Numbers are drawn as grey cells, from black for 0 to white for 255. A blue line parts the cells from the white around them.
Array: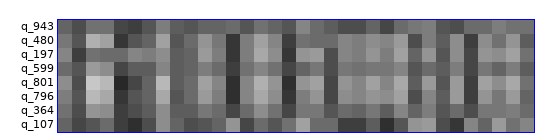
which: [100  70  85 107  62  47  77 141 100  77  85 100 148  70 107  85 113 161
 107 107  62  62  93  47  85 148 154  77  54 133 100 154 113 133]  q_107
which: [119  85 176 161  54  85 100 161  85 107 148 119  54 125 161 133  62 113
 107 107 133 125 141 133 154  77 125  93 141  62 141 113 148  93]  q_480
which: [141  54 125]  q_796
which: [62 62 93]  q_107
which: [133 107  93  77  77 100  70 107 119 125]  q_943
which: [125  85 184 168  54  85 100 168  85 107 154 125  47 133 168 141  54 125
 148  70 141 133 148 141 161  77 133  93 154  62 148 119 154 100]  q_796

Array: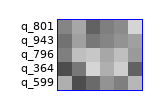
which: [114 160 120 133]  q_943
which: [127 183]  q_599
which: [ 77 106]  q_599
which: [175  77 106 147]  q_599

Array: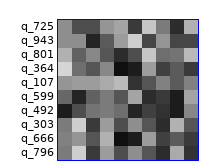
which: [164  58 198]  q_725
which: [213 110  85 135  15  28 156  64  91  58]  q_364
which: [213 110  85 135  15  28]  q_364
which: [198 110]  q_801

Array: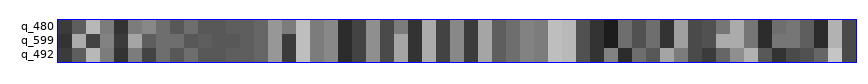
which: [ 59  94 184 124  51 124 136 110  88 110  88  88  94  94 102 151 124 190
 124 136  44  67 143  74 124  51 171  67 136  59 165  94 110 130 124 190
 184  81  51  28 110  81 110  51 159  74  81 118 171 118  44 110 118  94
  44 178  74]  q_480
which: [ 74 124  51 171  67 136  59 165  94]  q_480
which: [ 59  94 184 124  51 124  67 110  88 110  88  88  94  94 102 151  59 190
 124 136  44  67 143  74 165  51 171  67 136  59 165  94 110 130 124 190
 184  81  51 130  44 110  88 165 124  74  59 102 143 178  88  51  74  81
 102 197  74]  q_492
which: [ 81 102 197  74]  q_492

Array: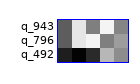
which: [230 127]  q_943
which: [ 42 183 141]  q_492
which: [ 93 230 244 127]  q_796
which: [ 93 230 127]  q_943
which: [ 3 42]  q_492

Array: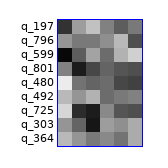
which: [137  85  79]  q_725
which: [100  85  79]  q_801
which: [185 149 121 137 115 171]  q_364
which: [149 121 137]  q_364
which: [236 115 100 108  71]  q_480
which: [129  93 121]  q_197
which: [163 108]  q_599

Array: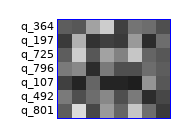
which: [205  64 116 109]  q_364
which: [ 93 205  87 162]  q_725
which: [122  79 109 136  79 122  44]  q_492
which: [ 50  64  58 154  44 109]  q_197
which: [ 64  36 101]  q_107

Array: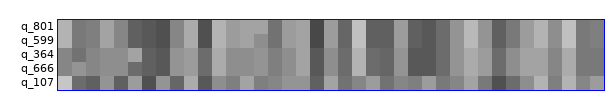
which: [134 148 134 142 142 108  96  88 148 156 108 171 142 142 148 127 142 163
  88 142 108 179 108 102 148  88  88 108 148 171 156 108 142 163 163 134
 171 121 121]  q_666
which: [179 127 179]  q_107

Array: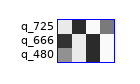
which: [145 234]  q_480
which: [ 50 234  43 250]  q_666
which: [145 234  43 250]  q_480

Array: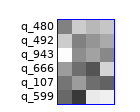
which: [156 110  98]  q_107
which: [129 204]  q_480

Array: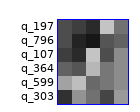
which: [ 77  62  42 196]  q_197
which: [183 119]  q_364
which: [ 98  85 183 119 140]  q_364

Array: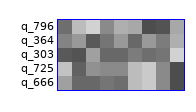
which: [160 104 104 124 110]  q_303
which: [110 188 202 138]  q_666
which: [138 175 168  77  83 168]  q_796
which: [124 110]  q_303
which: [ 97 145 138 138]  q_725
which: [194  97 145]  q_725

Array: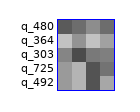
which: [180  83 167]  q_492
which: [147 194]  q_364
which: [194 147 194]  q_364
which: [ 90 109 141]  q_480

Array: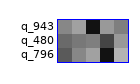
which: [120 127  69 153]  q_480
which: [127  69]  q_480
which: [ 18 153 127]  q_943
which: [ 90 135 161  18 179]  q_796
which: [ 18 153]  q_943
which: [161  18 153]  q_943

